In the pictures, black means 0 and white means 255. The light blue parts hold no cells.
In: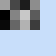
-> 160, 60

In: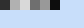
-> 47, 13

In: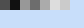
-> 78, 203

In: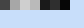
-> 68, 6

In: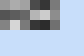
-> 153, 112

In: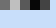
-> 111, 67

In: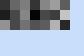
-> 52, 40

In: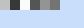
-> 193, 116

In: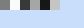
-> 125, 197
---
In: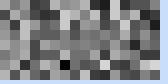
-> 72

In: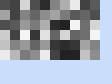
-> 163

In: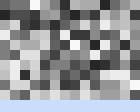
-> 38

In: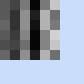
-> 89

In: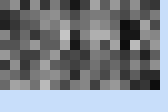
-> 42

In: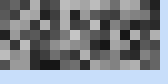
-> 89

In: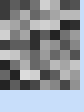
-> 59
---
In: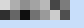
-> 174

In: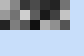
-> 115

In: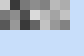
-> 141

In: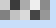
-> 59

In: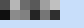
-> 182

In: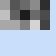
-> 97
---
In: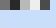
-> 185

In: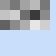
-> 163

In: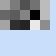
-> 81

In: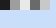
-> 233

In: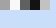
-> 96

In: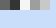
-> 245
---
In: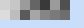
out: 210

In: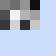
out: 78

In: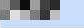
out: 147

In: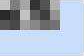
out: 40

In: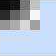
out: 41

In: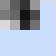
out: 122

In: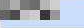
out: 142
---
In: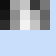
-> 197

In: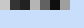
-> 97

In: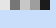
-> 199

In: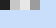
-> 199

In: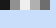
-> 239

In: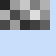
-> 199

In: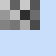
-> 97

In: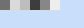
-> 61

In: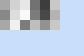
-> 114

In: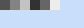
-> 50
